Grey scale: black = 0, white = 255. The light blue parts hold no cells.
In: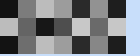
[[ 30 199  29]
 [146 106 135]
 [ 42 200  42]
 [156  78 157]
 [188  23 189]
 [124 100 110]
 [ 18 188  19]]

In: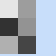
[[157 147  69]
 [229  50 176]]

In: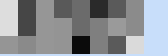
[[139 139 218]
 [ 90 154  90]
 [ 42 127 127]
 [107 107  11]
 [ 89 148 148]
 [150 150 150]
 [ 70  70 138]
 [221 221 149]]

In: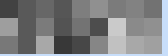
[[114 144 160]
 [130 138 168]
 [123 202 193]
 [144  77 134]
 [126 115  71]
 [ 86  83  56]
 [103 123 168]
 [ 89  89  89]
 [ 66 158 120]]

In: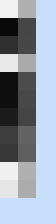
[[176  70  71 170  76  72  68  99  94 176 171]
 [241   9  47 232  14  15  27  61  57 240 229]]

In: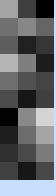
[[  1 101  54  29  68  64 212 165 123  72]
 [ 63 135  33 127  81  23 137 108  73  23]
 [164 112  93 181 111  75   2  30  47  65]]
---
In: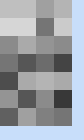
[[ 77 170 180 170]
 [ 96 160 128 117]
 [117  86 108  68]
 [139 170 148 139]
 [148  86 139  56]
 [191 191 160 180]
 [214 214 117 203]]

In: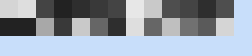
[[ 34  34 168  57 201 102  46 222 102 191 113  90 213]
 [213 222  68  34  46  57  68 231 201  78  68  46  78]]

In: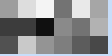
[[ 60  60  16 138 115 178]
 [ 81 201 148 126  92  72]
 [157 221 244 115 233 166]]

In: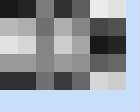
[[ 24  36 124  48  93 235 226]
 [ 48  48 112  59 102 214 205]
 [153 153 133 153 144  93 102]
 [184 174 112 174 133  71  81]
 [226 214 133 205 165  24  36]]

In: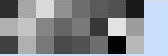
[[ 45 167 218 144 110  90  81  24]
 [ 63 176 120  72  81 110   2 185]
 [176 196 132 101 120  54 227 156]]

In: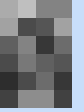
[[ 45  75 108  55]
 [ 65 141 141  65]
 [ 75 120  96  85]
 [ 96 131  55 108]
 [162  75  85 162]
 [171 191 131 131]]
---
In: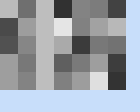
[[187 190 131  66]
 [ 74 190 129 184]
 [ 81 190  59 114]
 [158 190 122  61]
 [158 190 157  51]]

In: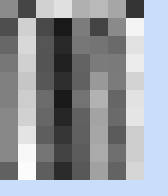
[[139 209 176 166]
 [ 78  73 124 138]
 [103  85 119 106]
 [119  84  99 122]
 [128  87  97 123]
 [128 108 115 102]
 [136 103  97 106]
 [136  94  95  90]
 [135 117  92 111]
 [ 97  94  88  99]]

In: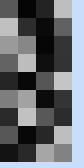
[[ 88  35]
 [192  10]
 [154   6]
 [ 99  15]
 [ 37  86]
 [126  11]
 [ 42  88]
 [ 87  39]
 [ 19 166]]

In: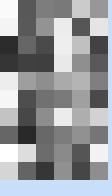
[[250 125 203]
 [244 147  86]
 [ 44  74 192]
 [ 53  63 143]
 [237 142 180]
 [246 113 160]
 [195 141 174]
 [102 104 145]
 [255 108  85]
 [213  54  70]]

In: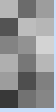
[[183 157]
 [ 83 182]
 [131 211]
 [175 183]
 [157 128]
 [ 56 134]]

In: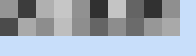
[[149 176 145 196  49]
 [ 75 141 142 141 151]]

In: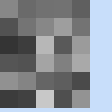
[[135 113  95]
 [ 82 135 115]
 [ 52 183 155]
 [ 85 164 169]
 [145 101  74]
 [ 60 200 147]]
